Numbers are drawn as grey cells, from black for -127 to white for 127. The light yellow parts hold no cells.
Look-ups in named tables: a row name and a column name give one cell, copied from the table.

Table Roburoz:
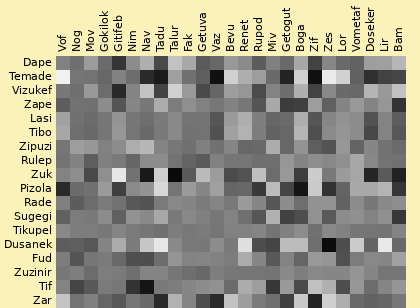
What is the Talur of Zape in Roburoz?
-3
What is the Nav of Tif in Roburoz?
-106
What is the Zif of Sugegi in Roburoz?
17
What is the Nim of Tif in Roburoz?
-76
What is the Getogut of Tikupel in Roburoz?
0
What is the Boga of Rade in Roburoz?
-17
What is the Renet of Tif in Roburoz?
44
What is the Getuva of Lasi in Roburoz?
-11
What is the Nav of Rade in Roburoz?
-44
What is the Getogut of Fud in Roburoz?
3
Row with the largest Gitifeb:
Zuk

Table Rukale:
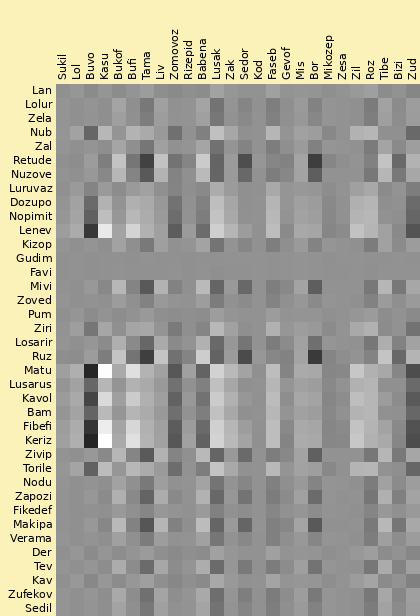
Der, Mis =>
21
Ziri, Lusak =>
56
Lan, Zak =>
22
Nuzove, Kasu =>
8
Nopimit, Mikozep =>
8
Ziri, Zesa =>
19
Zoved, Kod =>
18
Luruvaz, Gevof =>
21
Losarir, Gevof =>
11
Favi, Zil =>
18
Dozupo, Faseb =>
53
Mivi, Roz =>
-7
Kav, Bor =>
21
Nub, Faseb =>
54
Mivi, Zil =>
18
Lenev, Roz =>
53
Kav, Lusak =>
40

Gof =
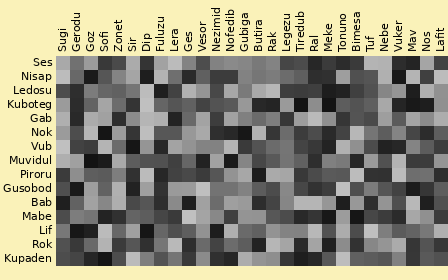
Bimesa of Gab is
-43
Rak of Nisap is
-3
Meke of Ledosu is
-98
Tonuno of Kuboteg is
-34
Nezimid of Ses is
2
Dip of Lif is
-105
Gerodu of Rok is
-70
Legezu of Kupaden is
-73
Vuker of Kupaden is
1
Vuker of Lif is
-36
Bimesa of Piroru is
60
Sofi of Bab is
7

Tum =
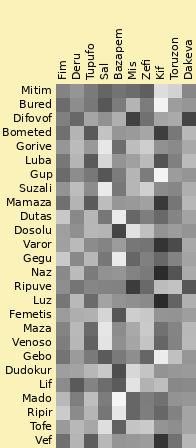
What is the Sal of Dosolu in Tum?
52
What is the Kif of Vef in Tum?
-75
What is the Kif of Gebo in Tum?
108
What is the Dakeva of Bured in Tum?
22
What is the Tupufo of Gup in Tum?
-7
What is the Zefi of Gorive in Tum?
78
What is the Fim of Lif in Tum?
12
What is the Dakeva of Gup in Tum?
21

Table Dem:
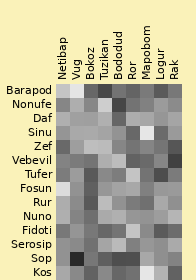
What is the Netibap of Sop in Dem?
18
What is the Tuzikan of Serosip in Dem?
37
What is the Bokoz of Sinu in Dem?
42
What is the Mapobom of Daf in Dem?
39
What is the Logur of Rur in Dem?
41
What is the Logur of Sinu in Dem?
-20
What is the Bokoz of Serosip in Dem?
-14
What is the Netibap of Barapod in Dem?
68

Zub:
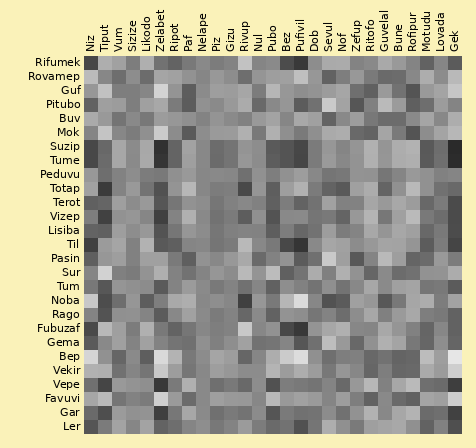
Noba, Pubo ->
-6
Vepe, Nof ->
-22
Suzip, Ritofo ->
49
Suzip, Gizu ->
-11
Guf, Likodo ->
6
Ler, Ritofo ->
31
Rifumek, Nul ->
5
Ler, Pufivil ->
-46
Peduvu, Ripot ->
16
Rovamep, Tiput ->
7
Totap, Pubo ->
-33
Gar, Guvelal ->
8
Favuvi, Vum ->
-10
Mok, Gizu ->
27
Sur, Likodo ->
19
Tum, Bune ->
32
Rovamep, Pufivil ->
63
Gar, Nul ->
11
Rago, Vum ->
16
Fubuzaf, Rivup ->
72
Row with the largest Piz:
Bep

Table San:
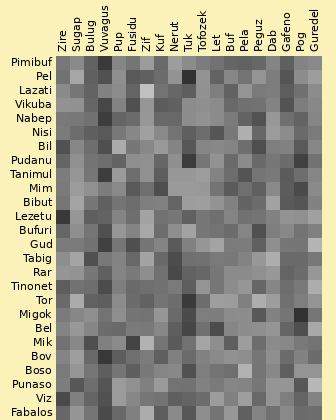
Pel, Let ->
-28
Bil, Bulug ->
-17
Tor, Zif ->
-29
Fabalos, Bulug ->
-10
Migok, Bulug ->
15
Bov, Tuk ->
-20

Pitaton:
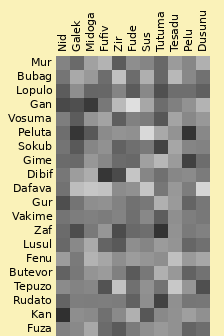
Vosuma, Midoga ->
20
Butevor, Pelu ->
-29
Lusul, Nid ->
-23
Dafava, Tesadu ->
24
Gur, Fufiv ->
17
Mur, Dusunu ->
48
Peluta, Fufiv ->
11
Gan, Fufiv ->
-7
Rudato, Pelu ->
-9
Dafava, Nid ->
-13
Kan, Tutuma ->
9
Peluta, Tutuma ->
41
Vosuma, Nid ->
-1
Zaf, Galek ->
-50
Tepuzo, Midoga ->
7
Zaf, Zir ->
-51
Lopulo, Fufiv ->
-24
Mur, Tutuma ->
-23
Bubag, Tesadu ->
56
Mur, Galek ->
-21

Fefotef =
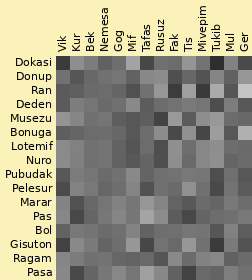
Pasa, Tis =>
-61
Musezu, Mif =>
-40
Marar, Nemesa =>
-10
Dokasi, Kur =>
14
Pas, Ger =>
-6
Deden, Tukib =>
-50
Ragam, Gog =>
-25
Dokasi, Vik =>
-68
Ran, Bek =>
-21
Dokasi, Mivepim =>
-12
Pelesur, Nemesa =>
-25
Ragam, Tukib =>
7
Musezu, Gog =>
-33
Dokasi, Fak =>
-19
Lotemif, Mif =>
-43
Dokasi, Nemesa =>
-30

